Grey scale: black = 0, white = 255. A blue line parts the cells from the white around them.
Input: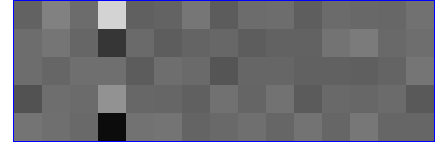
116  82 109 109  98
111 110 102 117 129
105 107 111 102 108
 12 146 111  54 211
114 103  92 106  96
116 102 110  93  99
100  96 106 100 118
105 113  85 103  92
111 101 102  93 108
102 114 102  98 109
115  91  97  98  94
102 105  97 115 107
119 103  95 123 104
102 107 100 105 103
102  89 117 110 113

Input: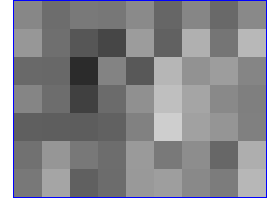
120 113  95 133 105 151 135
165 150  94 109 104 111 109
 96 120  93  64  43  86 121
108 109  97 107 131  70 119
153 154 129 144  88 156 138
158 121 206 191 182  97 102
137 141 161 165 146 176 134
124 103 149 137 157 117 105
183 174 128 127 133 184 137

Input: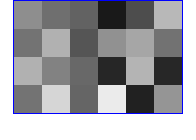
115 177 115 142
214 130 177 111
101 104  85  98
235  38 145  25
 33 180 166  77
149  39 114 184

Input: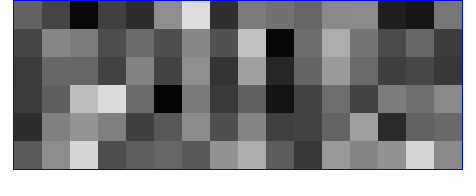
 89  45  60  59  69  98
140 128  95 103 134  68
213 148 190 102 123   8
 78 127 219  66  77  64
 94  63 106 131 107  45
102  88   4  67  78 142
 88 139 122 142 135 221
146  79  57  51  82  47
173 133  96 160 194 124
 92  64  19  38   7 114
 56  67  67 101 109 102
153 100 110 154 172 137
132 159  66 106 117 138
146  42 124  63  75  31
213  98 111  71 102  22
137 105 137  56  60 119

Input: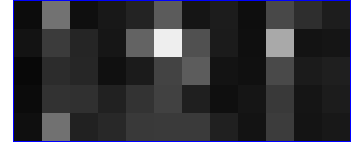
 15  11   8  19  12
113  50  44  59 114
 33  48  38  37  15
 40  33  16  22  24
 57  51  27  99  35
 58  65  67 238  91
 58  31  92  80  21
 32  15  19  27  28
 19  21  16  15  14
 60  57  73 169  72
 20  21  27  19  46
 24  28  31  21  29

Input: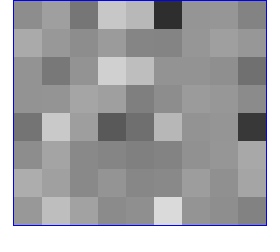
152 173 141 116 147 147 170 141
190 160 164 201 148 120 152 159
162 137 137 158 165 147 141 118
139 148 133  89 159 208 155 199
143 135 128 111 127 190 133 184
218 137 131 183 141 147 132  46
148 157 145 147 155 147 150 149
142 144 150 149 151 143 159 150
130 165 168  56 139 112 151 131
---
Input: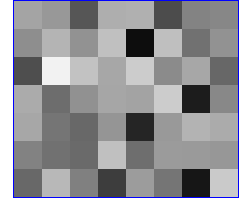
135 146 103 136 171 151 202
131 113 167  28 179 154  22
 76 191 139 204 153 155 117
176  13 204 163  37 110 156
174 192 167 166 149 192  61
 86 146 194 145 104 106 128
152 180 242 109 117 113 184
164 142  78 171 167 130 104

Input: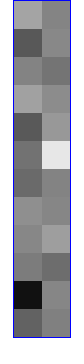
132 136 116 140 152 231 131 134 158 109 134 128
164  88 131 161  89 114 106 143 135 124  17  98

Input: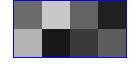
 33  92
 99  58
200  24
107 179

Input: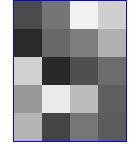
207 176 108  95  92
241 125  79 188 118
117 104  41 234  68
 75  42 208 152 181

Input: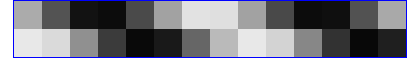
169  31
 82   8
 15  50
 12 135
 73 211
162 232
223 186
226 102
162  25
 74   9
 12  59
 18 144
 83 218
171 232

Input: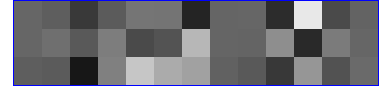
 99 102 106
 74 123  82
232  41 150
 44 142  56
102 100  89
101 101  97
 36 183 161
116  83 171
117  74 198
 91 125 128
 57  89  23
 94 111  91
102 102  94

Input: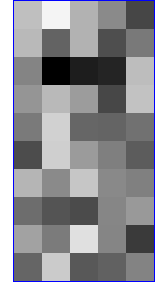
 70 121 189 194 113  92 128 153  58 131
138  78  36  71 100 127 137 134 133  97
178 178  29 156 102 155 198  75 224  88
244  99   0 185 209 207 138  84 123 203
191 185 132 149 122  76 181 109 162 101

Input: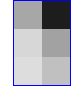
 29 162 192
167 215 221
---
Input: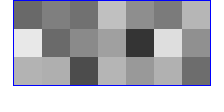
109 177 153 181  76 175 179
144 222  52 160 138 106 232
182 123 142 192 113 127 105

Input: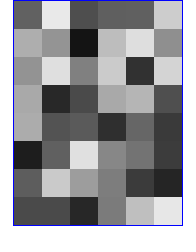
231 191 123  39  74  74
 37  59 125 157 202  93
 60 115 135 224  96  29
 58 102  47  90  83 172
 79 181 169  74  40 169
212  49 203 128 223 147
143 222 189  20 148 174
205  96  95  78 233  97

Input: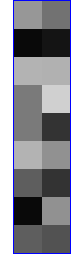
 82  94
145   9
 51  94
145 179
 51 122
208 122
177 179
 20   9
114 151

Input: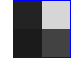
 66  27
214  35

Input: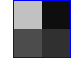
 48  76
 14 193

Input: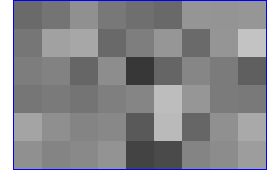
157 140 132  74  67 147 137 132 144
169 144 102 186  89 136 132 143 164
121 123 150 189 133 127 116 122 118
 95 123 134 101  55 141 102 130 125
195 149 106 150 126 105 167 161 118
150 148 149 105 111 120 144 116 106

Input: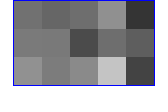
 67 196 138 124 145
 94 110  75 121 122
 52 144 110 102 113
